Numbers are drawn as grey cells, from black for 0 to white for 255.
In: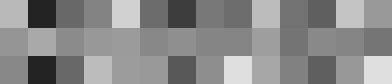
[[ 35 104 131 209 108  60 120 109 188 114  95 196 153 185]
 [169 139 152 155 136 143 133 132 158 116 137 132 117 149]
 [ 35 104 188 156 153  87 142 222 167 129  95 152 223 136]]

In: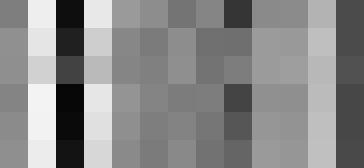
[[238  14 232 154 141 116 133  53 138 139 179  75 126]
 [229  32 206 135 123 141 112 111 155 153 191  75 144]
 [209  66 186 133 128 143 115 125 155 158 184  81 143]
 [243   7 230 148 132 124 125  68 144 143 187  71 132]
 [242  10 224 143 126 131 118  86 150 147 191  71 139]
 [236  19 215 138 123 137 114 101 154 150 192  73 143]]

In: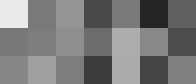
[[121 149  73 121  36  96 234]
 [125 142 108 173 136  77 120]
 [159 125  61 171  69 127 135]]

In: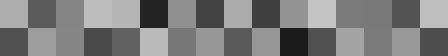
[[ 91 133 189 181  36 144  67 172  64 148 196 122 121  83 191 174]
 [157 134  73  97 186 120 151  89 150  27  80 163 122 153  78  81]]

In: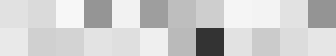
[[218 247 149 242 158 190 206 245 243 226 148 225]
 [208 211 227 223 239 186  51 226 203 220 230 233]]

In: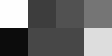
[[ 61  81 117 254]
 [ 71  71 221  12]]

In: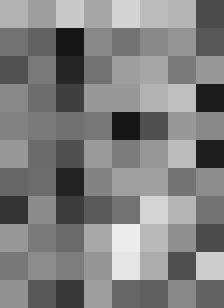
[[158 201 167 211 187 181  75 177]
 [ 98  22 136 114 137 149  87 114]
 [121  37 114 158 166 122 151  81]
 [109  63 152 152 178 191  28 136]
 [121 113 119  21  79 152 137 130]
 [107  80 154 124 151 187  31 151]
 [109  34 131 159 159 116 140 103]
 [139  59  89 114 212 182 115  52]
 [121 105 168 236 185 143  75 151]
 [140 125 149 229 172  79 205 120]
 [ 87  56 158 102  96 137  99 146]]

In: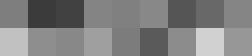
[[ 59  65 132 128 136  85 104 133 126]
 [142 136 159 124  90 140 209 151 193]]
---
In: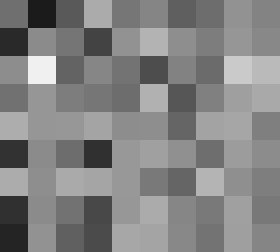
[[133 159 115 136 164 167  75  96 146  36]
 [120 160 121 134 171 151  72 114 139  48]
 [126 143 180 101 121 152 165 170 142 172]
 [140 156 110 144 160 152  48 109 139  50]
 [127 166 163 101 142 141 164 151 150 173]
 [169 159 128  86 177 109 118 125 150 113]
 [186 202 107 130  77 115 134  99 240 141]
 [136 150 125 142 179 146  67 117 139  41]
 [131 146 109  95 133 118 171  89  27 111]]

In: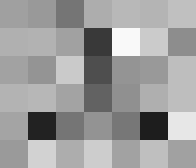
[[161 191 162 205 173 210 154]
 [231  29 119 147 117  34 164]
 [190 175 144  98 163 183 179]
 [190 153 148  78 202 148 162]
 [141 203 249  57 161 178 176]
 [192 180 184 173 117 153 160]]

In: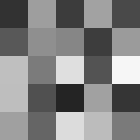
[[122 188 220 101 160]
 [ 53 161  36  80 190]
 [246  83 223 123 191]
 [155  61 134 143  88]
 [ 73 162  60 158  50]]

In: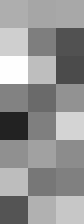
[[199 177  84]
 [128 119 189]
 [140 161 144]
 [212 127  34]
 [146 106 130]
 [ 75 190 254]
 [ 81 126 207]
 [168 166 174]]

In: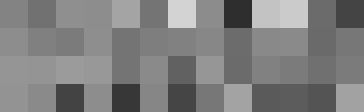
[[162  84  92  90 163 119  69 134  55 141  67 138 147]
 [123 112 123 129 107 150  97 138 116 152 155 148 149]
 [119 106 138 137 108 135 129 126 116 142 123 128 141]
 [ 68 107 203 195  46 140 211 116 164 141 143 113 131]]

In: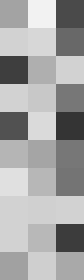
[[169 207 161]
 [ 60 184 210]
 [210 208 210]
 [116 183 224]
 [119 165 181]
 [ 52 218  81]
 [119 200 210]
 [210 175  62]
 [104 215 210]
 [ 74 242 163]]

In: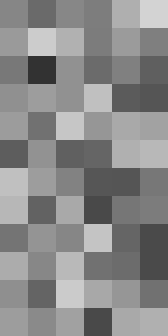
[[176 169  73 161 138 157]
 [113 150 168 203 100 143]
 [ 74 108 113 185 135 172]
 [ 74 101 196 134 148 116]
 [124 118  73 169  98 183]
 [119  85  86 130 157 192]
 [184 176 101  96 146  93]
 [162 169 150 198 113 156]
 [ 85  91 192 145 157 144]
 [ 95 128 107 145  50 120]
 [127 155 124 177 204 154]
 [211 175 125 135 106 134]]

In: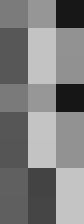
[[196  69  95]
 [196  67  96]
 [146 195  85]
 [146 196  86]
 [ 22 151 122]
 [145 195  87]
 [146 195  87]
 [ 23 150 123]]

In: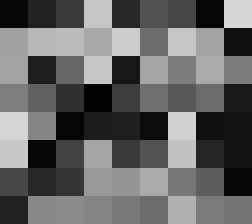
[[115 123 176 108 120 132 139 136  33]
 [  6  94 118 170 149 152  54  41  71]
 [ 17  37 194  82  57 166  66   6 199]
 [ 19  16 209  11  30  28   6 133 213]
 [ 25 108  88 110  60   3  49  97 125]
 [123 170 124 166  22 199 101  30 163]
 [ 16 162 198 109 204 169 189 184 161]
 [213   6  70  81  40 198  58  34   7]]
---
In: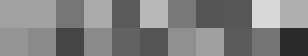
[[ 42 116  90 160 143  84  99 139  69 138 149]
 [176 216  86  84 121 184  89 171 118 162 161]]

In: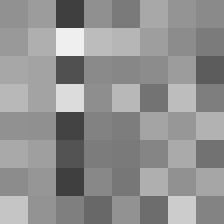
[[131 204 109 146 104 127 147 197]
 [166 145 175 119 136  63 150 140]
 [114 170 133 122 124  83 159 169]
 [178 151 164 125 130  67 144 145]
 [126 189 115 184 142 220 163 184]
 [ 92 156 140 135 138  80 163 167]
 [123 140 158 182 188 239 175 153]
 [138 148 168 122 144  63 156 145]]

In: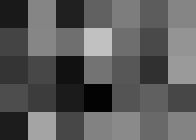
[[131 105 138 130  71 164  28]
 [ 71  96  84   3  27  60  77]
 [154  48  87 115  17  71  52]
 [148  73 110 193 111 134  68]
 [133  92 125  97  32 133  25]]

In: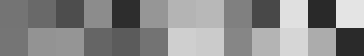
[[ 42 172 214 180 134 203 207 115  91 101 149 147 117]
 [228  41 224  72 128 184 180 150  45 140  77 105 116]]

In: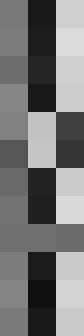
[[202  24 122]
 [212  16 131]
 [202  26 124]
 [107 112 111]
 [217  31 115]
 [203  35 105]
 [ 53 198  86]
 [ 64 194 129]
 [205  24 134]
 [207  36 109]
 [219  28 124]
 [207  24 121]]

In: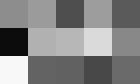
[[106  72  97  99 248]
 [136 218 183 177  12]
 [ 90 157  78 155 141]]

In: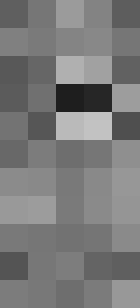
[[152 123 110 120 124]
 [ 95 100 125 119  84]
 [138 117 114 118 121]
 [149 138 122 156 153]
 [151 137 121 137 139]
 [143 118 110 124 104]
 [ 79 194 186  86 115]
 [157  38  30 112  91]
 [ 97 161 176 102  88]
 [118 136 132 122 128]
 [ 93 131 155 118  95]]
